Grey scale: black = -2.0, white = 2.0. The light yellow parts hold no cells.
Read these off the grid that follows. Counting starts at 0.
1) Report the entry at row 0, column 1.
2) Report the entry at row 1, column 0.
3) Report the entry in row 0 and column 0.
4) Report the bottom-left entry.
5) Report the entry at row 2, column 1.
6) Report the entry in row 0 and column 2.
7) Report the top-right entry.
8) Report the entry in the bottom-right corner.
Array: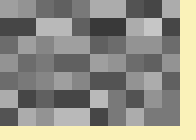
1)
0.3
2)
-0.9
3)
0.5
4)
-0.7
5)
0.5
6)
-0.3
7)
0.7
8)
-0.1

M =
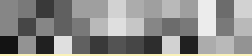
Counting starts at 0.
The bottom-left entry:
-1.7
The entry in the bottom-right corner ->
0.3
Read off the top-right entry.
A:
1.3
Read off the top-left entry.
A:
0.1
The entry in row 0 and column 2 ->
-1.1
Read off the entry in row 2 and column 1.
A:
0.3
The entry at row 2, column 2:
-1.5
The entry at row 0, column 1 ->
-0.1
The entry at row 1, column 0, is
0.1
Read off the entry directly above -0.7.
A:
1.5
